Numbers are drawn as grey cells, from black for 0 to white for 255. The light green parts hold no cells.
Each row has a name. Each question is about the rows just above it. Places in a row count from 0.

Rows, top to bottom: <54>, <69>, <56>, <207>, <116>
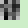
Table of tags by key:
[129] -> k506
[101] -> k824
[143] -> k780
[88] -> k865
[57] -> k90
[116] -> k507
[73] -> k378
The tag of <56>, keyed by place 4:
k824
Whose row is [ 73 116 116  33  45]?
<69>
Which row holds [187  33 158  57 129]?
<54>
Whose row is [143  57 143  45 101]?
<56>

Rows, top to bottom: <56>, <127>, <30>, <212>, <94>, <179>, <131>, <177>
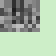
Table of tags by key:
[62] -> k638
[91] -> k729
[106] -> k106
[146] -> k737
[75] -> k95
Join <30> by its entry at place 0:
k95
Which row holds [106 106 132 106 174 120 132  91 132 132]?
<177>
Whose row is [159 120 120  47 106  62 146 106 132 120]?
<127>
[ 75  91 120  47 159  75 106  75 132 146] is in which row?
<212>

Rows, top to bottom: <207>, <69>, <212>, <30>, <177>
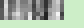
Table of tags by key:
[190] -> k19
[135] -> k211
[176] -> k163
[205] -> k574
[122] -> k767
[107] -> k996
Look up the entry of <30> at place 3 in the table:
k19
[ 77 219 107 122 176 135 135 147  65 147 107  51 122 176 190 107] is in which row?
<69>

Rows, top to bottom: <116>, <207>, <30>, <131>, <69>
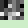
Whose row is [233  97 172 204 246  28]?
<131>
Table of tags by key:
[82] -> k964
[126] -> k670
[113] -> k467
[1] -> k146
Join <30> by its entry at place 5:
k467
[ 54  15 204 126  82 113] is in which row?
<69>
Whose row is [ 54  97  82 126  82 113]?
<30>

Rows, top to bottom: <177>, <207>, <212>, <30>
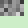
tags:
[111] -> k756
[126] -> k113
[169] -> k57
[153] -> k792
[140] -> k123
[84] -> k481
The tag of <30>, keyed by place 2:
k113
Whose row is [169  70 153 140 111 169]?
<212>
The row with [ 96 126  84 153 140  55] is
<177>
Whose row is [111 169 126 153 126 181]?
<207>
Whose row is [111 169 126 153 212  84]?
<30>

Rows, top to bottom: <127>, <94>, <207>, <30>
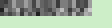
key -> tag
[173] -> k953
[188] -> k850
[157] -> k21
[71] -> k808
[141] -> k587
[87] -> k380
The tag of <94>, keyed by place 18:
k21
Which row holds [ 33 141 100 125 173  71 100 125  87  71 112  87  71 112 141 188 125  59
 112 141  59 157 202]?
<207>
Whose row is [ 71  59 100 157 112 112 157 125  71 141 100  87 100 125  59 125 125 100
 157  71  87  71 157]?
<127>

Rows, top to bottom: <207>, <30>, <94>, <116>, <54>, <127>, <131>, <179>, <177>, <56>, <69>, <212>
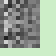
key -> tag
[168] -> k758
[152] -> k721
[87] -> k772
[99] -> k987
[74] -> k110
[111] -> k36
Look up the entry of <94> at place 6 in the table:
k721
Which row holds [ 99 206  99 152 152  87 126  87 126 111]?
<179>

